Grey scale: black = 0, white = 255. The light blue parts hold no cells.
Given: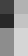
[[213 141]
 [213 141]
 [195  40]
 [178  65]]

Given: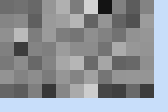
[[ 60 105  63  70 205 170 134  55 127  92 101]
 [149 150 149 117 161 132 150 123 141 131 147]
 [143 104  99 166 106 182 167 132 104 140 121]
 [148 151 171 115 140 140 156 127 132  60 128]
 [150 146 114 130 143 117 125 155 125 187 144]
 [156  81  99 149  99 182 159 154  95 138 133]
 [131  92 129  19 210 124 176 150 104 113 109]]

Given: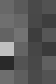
[[ 83  74  94 110]
 [ 96  72  83  41]
 [ 58  70 100 192]
 [ 86  61 115  99]
 [ 62  72 103 111]
 [ 82  73  90 104]]

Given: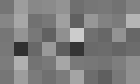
[[145 121  95 109 164 124 112 123 157 118]
 [143 126 116 119 121 166 121 115 176 124]
 [108 101 108 106  53  94 153 104  48 120]
 [103 147 103 112 204 144  97 120 148 118]
 [181 123 130 151  96 160 120 113 167 134]
 [131 114 120 118 111 147 139 136 157 117]]

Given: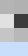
[[184 197]
 [ 60 225]
 [177 180]]

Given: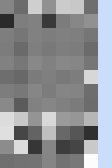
[[252 120 114 133 115 114 111]
 [201  69  61 134  54 220 140]
 [ 47  86 104 192  99  70 223]
 [182 150 154 217 148 200 220]
 [108 123 128 134 129  91 137]
 [109 132 133 124 134 120 125]
 [215 125 121 127 123 104 110]
 [118 134 136 129 136 119 129]
 [107 124 126 121 127 106 124]
 [118 127 128 125 129 118 126]
 [145 135 124  57 129 126  42]
 [110 200 203 145 207 108 133]]

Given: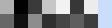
[[ 61  94  69  47 141  16 103]
 [236  55 242 198  58   1 177]]

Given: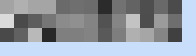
[[ 64 133 166 176 126  89 131 127 127  40 185  97  73]
 [110 155  77 195 133  82 132 144 139 118  93  74 218]
 [ 75 105  78  99 114  43 108 111 106 165 165 176 163]]
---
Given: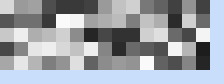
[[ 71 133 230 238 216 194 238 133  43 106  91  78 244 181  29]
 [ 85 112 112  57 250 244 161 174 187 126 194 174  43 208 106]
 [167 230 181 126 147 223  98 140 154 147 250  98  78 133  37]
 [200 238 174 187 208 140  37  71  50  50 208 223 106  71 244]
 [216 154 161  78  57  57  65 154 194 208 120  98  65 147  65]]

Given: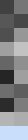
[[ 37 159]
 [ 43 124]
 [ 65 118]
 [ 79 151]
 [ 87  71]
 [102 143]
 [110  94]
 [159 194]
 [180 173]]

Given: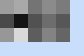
[[ 73  20  81 109  87]
 [151 217  93 131 101]
 [157 169 116 139 123]]

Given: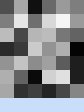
[[ 42  57 203 147 175   4]
 [ 79 167  16 105 154 126]
 [126 230 111 216 245 154]
 [147 195 140 160  92  30]
 [167  49  63  36  71 133]
 [175  99  10 209 224  30]
 [188  71 182 188 119  99]]

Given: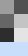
[[ 45 228]
 [102 196]
 [157  81]]

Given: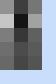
[[104  70  84]
 [110  76  90]
 [125  55  96]
 [146  62 118]
 [198  21 162]]
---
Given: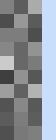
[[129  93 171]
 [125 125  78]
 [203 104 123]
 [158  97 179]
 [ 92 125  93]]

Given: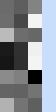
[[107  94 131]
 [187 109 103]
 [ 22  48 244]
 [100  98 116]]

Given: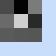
[[ 74   3 123]
 [ 90  87  86]]

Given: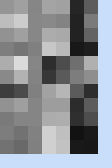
[[149 160 134 164 161  38  92]
 [146 160 135 172 169  34  99]
 [173 219 134  46  77 111 176]
 [ 61  75 128 162 182  91  45]
 [122 133 133 172 174  47  77]
 [114 105 128 208 194  25  23]]

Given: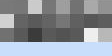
[[121 119 203 119 158 114 169 146]
 [113  89  59  89  83  89 238 184]]

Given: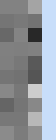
[[130 130 164]
 [104 132  40]
 [127 120  89]
 [136 120 205]
 [120 120 184]]

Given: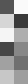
[[ 85 250]
 [245 174]
 [161 112]]
